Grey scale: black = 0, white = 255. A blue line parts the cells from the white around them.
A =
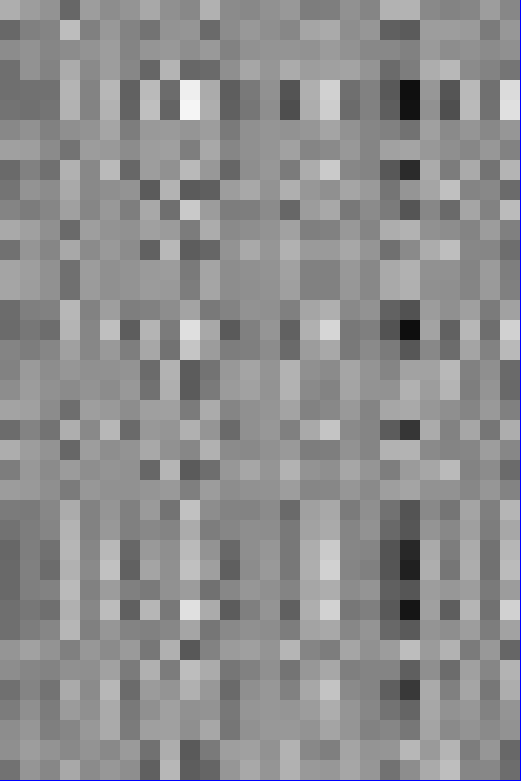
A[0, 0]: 174
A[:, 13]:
[145, 143, 148, 150, 145, 142, 149, 149, 151, 147, 139, 147, 150, 147, 146, 144, 149, 140, 148, 147, 149, 151, 145, 149, 146, 139, 141, 150, 153, 144, 148, 141, 148, 144, 151, 151, 152, 146, 149]
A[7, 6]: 140
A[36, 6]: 123
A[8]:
[106, 129, 112, 177, 136, 186, 103, 157, 145, 185, 152, 102, 142, 151, 123, 172, 202, 135, 132, 88, 43, 171, 124, 170, 115, 180]
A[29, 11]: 135
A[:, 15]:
[125, 165, 146, 157, 175, 173, 150, 133, 172, 151, 156, 127, 154, 129, 129, 165, 176, 156, 144, 138, 130, 169, 125, 147, 134, 160, 162, 173, 174, 166, 174, 163, 133, 151, 167, 156, 147, 136, 153]
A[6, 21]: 160
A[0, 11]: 139
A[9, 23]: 132
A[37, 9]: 90
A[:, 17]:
[145, 142, 146, 163, 111, 107, 146, 152, 135, 165, 120, 152, 167, 152, 151, 137, 120, 121, 165, 164, 153, 138, 146, 166, 150, 123, 133, 134, 133, 140, 119, 135, 165, 127, 138, 149, 149, 164, 166]
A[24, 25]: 131
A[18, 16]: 139
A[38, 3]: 168
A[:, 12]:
[136, 152, 145, 166, 121, 118, 144, 144, 142, 168, 126, 142, 169, 144, 143, 146, 128, 127, 164, 161, 144, 144, 137, 166, 145, 131, 142, 142, 140, 150, 127, 144, 159, 129, 143, 149, 145, 160, 168]
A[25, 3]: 171
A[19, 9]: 91
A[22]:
[173, 157, 147, 103, 157, 142, 147, 168, 145, 135, 177, 139, 137, 145, 153, 125, 126, 146, 133, 178, 179, 138, 132, 134, 157, 135]
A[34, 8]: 148
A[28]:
[105, 128, 108, 177, 138, 193, 97, 164, 144, 192, 159, 95, 140, 153, 120, 174, 209, 133, 128, 85, 32, 174, 118, 173, 113, 187]
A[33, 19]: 132
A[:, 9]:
[136, 149, 142, 103, 238, 245, 149, 126, 185, 91, 201, 124, 93, 122, 125, 163, 223, 197, 92, 91, 123, 176, 135, 91, 127, 193, 171, 186, 192, 156, 224, 165, 88, 189, 176, 145, 143, 90, 93]
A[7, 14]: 161
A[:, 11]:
[139, 140, 130, 143, 94, 96, 122, 134, 102, 157, 125, 138, 147, 141, 141, 131, 90, 125, 152, 155, 133, 106, 139, 151, 141, 131, 134, 104, 95, 135, 92, 137, 155, 118, 106, 120, 118, 158, 150]
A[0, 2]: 147
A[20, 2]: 140
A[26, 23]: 159
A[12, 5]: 153
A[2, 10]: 153
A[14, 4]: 155
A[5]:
[115, 112, 116, 178, 131, 178, 99, 191, 100, 245, 174, 96, 118, 142, 78, 173, 205, 107, 129, 94, 18, 145, 79, 186, 113, 224]

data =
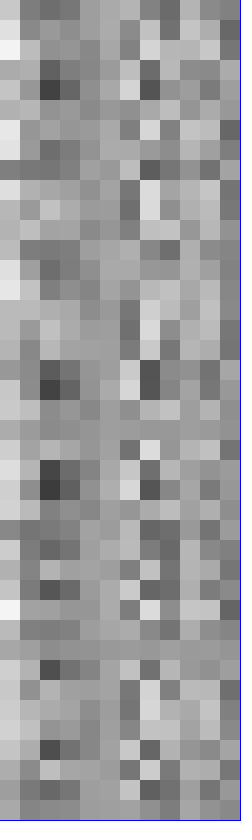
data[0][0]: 200
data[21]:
[172, 155, 139, 143, 149, 158, 156, 152, 152, 158, 154, 146]
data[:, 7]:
[130, 193, 212, 108, 84, 169, 214, 154, 93, 219, 218, 191, 135, 151, 184, 207, 217, 201, 84, 85, 180, 152, 220, 111, 85, 171, 102, 124, 193, 102, 219, 137, 152, 113, 211, 214, 194, 102, 204, 96, 144]
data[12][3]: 126
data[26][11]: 155
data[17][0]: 180
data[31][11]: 133
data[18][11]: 166
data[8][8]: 118
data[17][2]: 183
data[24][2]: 60
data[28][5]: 158
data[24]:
[207, 142, 60, 96, 145, 174, 215, 85, 135, 166, 122, 151]
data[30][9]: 197
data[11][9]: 151
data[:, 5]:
[170, 171, 167, 155, 168, 152, 169, 171, 153, 163, 156, 150, 166, 169, 164, 153, 158, 159, 158, 170, 158, 158, 161, 168, 174, 159, 156, 172, 158, 171, 171, 166, 153, 164, 163, 157, 159, 162, 156, 161, 159]
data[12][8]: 111
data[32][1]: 159
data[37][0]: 196
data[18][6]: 202
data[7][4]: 147
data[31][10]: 142
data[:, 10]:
[138, 174, 199, 138, 123, 171, 188, 160, 114, 197, 187, 183, 139, 160, 185, 192, 187, 173, 115, 119, 179, 154, 192, 147, 122, 175, 116, 136, 170, 124, 195, 142, 155, 145, 184, 195, 187, 138, 173, 117, 146]
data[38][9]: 177
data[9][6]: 119
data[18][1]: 139
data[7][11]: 126
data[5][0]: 177
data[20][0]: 201
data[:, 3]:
[119, 142, 149, 126, 102, 153, 150, 124, 128, 160, 172, 164, 126, 125, 142, 169, 171, 163, 116, 100, 150, 143, 166, 108, 96, 143, 130, 116, 160, 106, 150, 129, 146, 114, 160, 164, 154, 114, 166, 118, 140]
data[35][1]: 182
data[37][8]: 178
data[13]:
[223, 159, 110, 125, 143, 169, 169, 151, 149, 176, 160, 130]
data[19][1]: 140
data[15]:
[186, 186, 175, 169, 141, 153, 119, 207, 187, 159, 192, 137]

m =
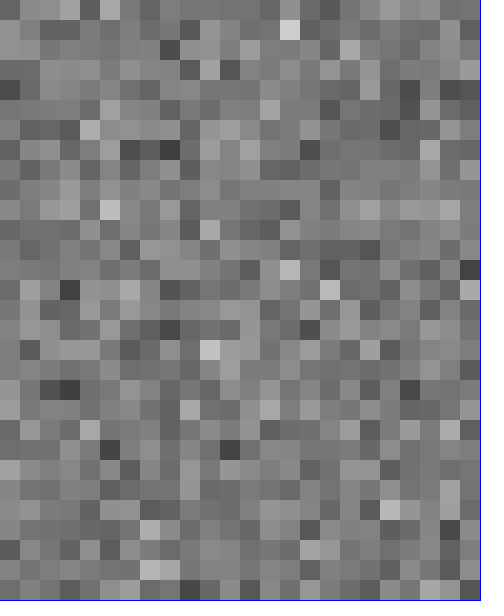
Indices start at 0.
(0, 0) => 100
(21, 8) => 99
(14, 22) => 101
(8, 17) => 115
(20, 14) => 125
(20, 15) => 153
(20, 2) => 130
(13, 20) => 111
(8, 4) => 101
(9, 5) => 145
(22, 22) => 132
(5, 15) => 122
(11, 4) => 144
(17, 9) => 110
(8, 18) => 128
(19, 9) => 118
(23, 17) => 148
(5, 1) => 121
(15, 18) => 94
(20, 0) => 156
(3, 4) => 143
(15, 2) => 99
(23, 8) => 108
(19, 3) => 64
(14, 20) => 141
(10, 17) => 142
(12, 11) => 143
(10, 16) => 112
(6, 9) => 100
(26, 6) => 116
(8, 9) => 94
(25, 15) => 132
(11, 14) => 145
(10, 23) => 126
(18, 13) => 124
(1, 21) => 108
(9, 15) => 133
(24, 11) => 108

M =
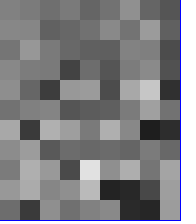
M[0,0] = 129
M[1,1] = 134
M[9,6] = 40
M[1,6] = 115
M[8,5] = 143
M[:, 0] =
[129, 135, 117, 136, 142, 114, 168, 140, 123, 152, 109]
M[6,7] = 30
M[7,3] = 108
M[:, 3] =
[122, 103, 104, 67, 152, 85, 158, 108, 74, 143, 112]
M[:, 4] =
[101, 113, 96, 109, 155, 92, 122, 104, 225, 186, 129]
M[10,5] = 137
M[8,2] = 153
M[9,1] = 171
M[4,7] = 198
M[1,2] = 97
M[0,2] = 111
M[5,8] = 114
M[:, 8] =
[85, 96, 76, 81, 48, 114, 45, 104, 164, 158, 156]
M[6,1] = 58
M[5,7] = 160
